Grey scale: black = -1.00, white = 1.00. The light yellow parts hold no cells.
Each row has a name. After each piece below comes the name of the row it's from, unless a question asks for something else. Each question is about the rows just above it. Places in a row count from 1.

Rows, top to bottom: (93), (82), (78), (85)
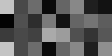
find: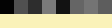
(82)
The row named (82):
[-0.98 -0.37 -0.65 -0.04 -0.86 -0.21 -0.09 -0.27]
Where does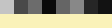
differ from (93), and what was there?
7, [-0.76]
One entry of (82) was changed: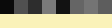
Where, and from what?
1, [-0.98]
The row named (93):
[ 0.54 -0.43 -0.15 -0.92 -0.21  0.07 -0.76 -0.86]

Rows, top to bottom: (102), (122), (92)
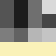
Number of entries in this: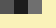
3
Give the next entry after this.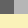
[0.54]

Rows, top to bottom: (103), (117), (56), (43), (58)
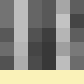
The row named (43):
[-0.15  0.42 -0.46 -0.56  0.25 -0.05]

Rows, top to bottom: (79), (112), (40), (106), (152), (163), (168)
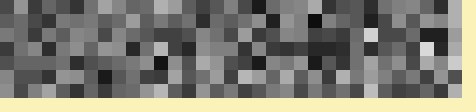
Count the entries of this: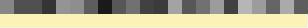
22
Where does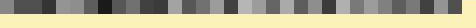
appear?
(163)

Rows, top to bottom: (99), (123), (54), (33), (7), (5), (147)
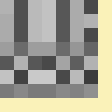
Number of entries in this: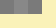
3
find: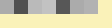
(123)
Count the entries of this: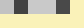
5
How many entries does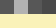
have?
4
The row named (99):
[ 0.40 -0.37  0.46  0.52 -0.32  0.34 -0.43]

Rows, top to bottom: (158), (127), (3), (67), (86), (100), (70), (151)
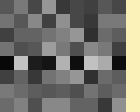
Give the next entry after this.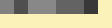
[0.13]
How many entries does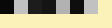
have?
7

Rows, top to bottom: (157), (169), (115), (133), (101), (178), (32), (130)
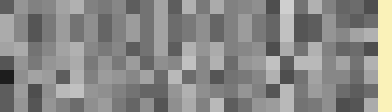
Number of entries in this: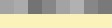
8
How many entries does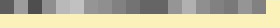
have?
19
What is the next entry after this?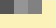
[-0.15]
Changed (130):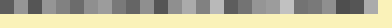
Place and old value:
21, [0.45]

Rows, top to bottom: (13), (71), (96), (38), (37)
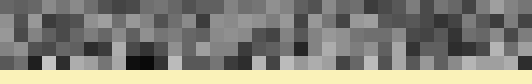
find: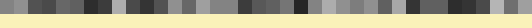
(38)
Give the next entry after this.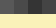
[-0.02]
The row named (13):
[-0.19 -0.25 -0.19  0.08 -0.08  0.08 -0.13 -0.36 -0.47 -0.42 -0.13 -0.08
 -0.19 -0.36 -0.25 -0.25  0.03 -0.13 -0.08  0.13  0.03 -0.25 -0.36  0.08
 -0.19 -0.13 -0.53 -0.42 -0.31 -0.02 -0.42 -0.08 -0.19 -0.47 -0.02  0.25
  0.03 -0.08]

